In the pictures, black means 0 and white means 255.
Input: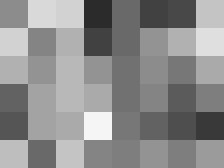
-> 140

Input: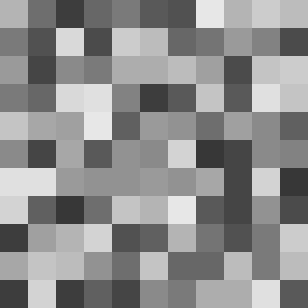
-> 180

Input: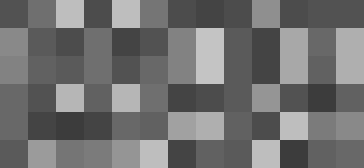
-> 82

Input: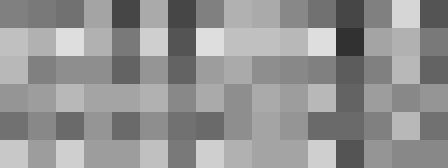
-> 128

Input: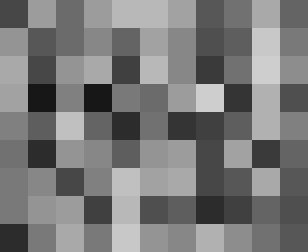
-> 71
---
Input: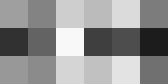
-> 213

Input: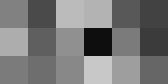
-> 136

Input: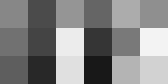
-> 224

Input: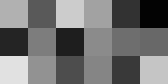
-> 77

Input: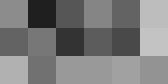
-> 153

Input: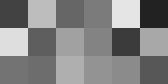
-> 175
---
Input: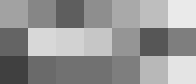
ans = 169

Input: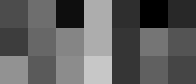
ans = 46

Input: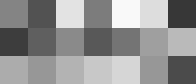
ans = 249

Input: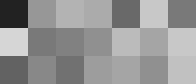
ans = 105

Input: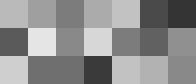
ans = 194

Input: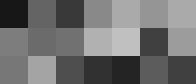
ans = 170

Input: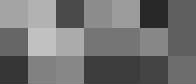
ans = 156
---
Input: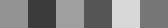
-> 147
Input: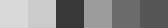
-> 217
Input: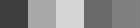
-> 62
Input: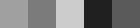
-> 160
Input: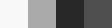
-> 248
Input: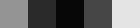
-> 148
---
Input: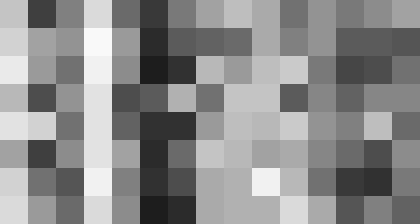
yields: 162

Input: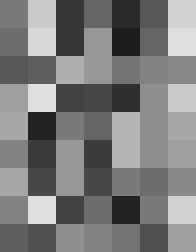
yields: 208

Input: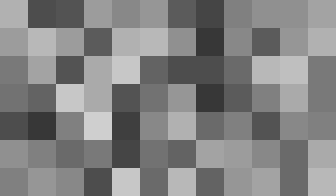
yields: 163

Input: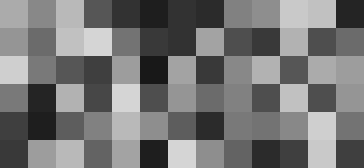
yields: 36

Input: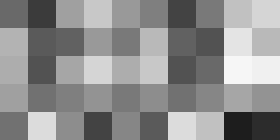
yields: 213

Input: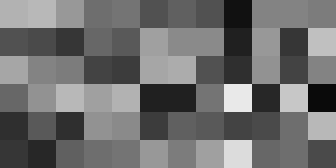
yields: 124
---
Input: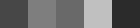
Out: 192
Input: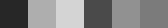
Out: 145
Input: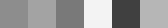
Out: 64
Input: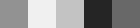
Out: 37
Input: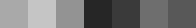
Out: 110
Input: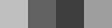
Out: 62
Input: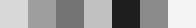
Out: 138
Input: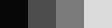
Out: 122
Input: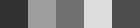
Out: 221
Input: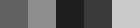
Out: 58
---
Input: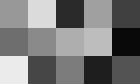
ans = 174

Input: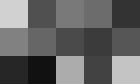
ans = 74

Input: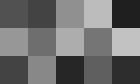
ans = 173

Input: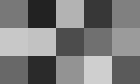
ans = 76

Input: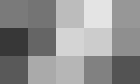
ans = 212

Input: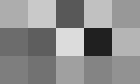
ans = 220

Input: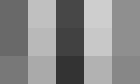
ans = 65
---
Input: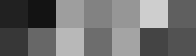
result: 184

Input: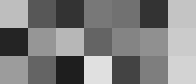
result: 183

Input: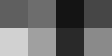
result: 41

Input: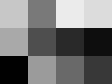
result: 41

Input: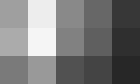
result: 129

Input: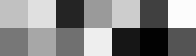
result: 112
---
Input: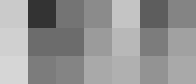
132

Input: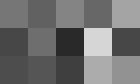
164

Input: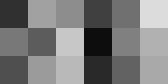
220

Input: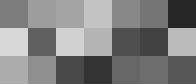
38

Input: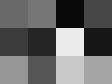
71

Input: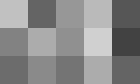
86
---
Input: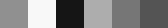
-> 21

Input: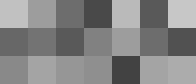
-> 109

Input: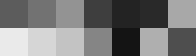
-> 147

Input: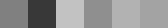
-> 194

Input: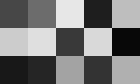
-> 231

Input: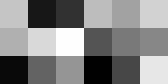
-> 49

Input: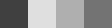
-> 175
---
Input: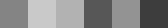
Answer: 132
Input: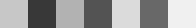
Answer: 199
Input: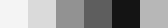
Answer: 244
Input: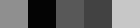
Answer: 143
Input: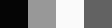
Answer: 5
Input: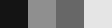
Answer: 20
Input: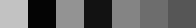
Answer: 194
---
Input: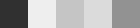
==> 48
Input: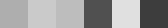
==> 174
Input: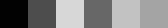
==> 2
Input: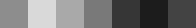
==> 141
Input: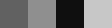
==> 97
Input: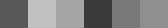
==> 87
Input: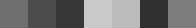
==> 111
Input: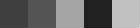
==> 63
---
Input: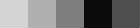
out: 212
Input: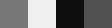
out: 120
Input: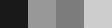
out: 25
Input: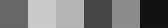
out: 103
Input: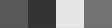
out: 87
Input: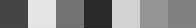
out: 68
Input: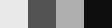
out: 233
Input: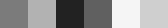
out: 123
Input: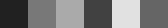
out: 33
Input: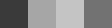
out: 58
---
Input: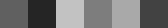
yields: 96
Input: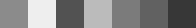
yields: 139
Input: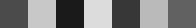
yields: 75
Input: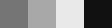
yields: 117
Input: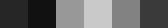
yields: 38
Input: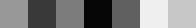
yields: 152
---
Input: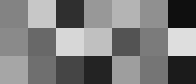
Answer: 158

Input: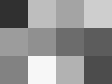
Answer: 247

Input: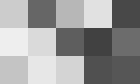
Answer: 212

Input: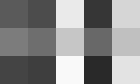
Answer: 249

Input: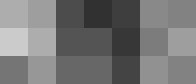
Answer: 68

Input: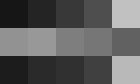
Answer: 48
